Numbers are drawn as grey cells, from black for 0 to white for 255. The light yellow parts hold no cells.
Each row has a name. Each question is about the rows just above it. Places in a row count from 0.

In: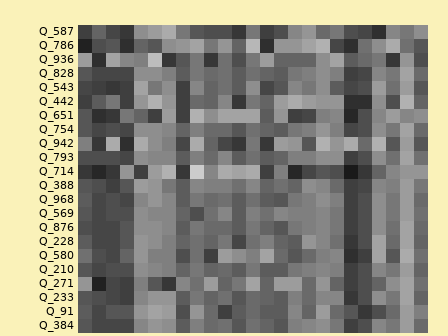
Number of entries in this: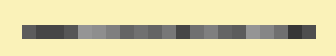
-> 21
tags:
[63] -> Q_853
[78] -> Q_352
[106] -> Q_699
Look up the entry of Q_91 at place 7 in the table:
Q_352
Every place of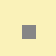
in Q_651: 18 21 23
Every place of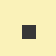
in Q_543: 2
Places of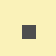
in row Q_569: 2 3 8 20
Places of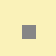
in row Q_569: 5 6 10 14 17

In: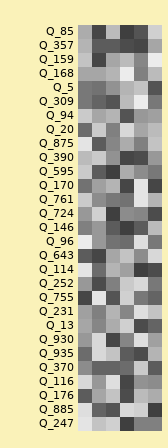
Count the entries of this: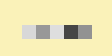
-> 5
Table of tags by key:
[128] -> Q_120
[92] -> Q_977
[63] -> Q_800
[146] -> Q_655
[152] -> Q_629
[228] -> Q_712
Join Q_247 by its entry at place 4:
Q_120
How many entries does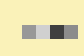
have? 4
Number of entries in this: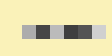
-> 6

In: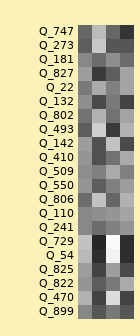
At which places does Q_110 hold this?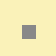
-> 0
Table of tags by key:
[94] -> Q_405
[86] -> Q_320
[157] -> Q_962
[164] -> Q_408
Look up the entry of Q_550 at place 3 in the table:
Q_962

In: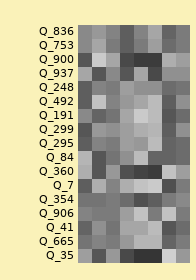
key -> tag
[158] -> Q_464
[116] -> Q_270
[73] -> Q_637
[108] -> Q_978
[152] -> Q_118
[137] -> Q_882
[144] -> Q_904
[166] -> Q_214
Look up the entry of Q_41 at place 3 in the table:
Q_214
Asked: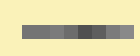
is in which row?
Q_354
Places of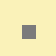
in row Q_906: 1 2 5 7
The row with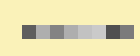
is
Q_7

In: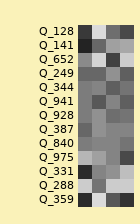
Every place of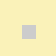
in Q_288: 0 2 3
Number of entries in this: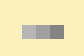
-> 3

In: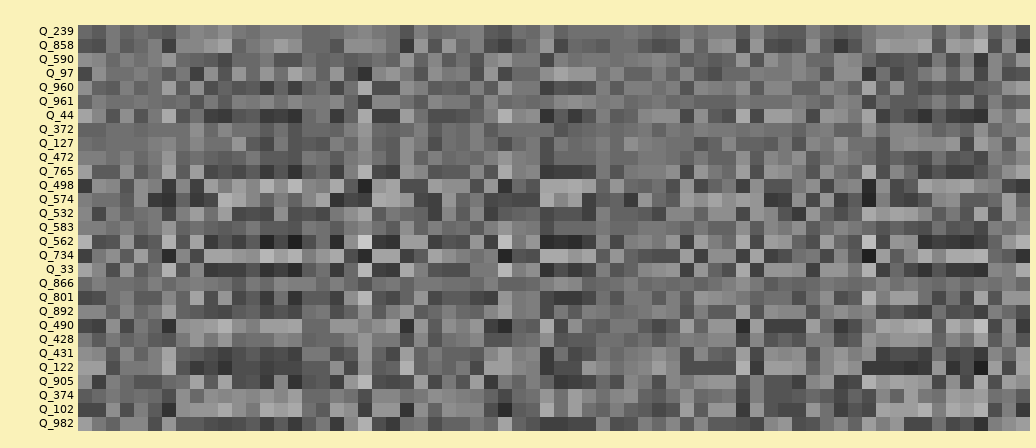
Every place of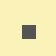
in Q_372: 15 34
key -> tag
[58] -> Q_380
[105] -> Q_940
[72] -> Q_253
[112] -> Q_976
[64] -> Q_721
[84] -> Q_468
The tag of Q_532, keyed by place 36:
Q_721
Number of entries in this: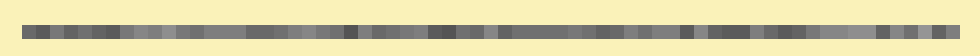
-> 67
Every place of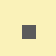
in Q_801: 4 5 12 16 17 26 27 41 43 55
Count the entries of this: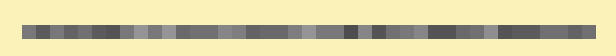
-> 41
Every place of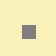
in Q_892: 22 26 32 36 42 44 53 55 65

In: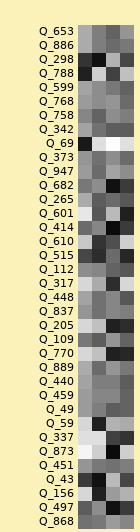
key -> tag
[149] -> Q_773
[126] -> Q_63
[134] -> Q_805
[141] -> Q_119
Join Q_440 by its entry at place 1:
Q_63
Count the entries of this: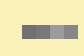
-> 4

